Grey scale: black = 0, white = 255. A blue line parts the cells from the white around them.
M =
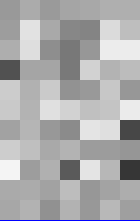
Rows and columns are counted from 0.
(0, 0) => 153
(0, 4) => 168
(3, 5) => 179
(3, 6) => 188
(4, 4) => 153
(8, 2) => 176
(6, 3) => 139
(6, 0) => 162
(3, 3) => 121
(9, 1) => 171
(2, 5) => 236
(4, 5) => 199
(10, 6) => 159
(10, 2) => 145
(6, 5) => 223
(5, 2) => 224
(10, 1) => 178
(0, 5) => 175
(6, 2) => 152
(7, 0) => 205
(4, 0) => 204
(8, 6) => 54
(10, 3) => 178
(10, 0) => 167

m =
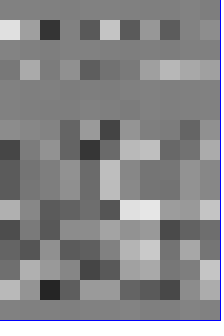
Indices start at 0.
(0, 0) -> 129
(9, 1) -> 118
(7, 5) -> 106
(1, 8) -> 92
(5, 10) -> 129
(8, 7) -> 117
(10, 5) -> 85
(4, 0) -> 129
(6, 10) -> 144
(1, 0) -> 224
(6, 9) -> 101
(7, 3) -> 100
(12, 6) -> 180
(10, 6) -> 224
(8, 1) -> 116
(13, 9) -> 126
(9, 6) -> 137
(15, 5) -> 129
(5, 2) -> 126
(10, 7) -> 230
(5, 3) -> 126
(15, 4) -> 129
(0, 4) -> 129
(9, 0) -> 91
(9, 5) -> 188
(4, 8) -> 127
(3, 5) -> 114
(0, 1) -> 129
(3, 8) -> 183
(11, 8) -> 74
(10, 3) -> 98
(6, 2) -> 131
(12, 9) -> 167
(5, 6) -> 124
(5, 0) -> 129

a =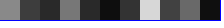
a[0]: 137
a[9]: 105
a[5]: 14

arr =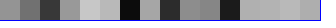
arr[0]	148
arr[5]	185
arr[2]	56
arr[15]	174
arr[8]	44
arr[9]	141

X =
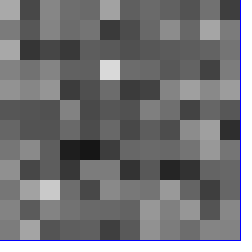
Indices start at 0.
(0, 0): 169
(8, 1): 71
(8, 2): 93
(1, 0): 123
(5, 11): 87
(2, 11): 116
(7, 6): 103
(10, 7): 151
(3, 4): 96
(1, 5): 58
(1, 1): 87
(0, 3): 110
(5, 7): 127
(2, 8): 91
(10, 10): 84
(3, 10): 66
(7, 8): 104
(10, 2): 131
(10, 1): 91
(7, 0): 118
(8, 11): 103
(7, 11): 117
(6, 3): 105
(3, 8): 88
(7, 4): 22
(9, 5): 137
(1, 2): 132
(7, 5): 61
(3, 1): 114
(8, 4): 124
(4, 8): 132
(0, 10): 113
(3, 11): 124
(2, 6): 80
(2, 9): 93
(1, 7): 104

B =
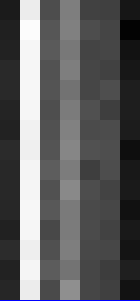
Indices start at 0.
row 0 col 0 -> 27
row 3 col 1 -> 246
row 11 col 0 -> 33
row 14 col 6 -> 18
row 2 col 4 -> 68
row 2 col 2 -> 90
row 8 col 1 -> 244
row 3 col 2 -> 82
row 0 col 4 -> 65
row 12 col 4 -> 72
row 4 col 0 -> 41
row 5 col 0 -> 36
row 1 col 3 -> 128
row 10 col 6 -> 17
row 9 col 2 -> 81
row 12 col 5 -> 71
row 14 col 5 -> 64
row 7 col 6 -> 14
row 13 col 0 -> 34
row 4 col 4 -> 70
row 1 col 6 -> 3
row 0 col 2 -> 77
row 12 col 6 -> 20
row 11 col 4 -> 75
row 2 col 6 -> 18
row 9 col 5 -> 67
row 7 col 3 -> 134
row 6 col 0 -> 34
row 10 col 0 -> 39
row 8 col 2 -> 93
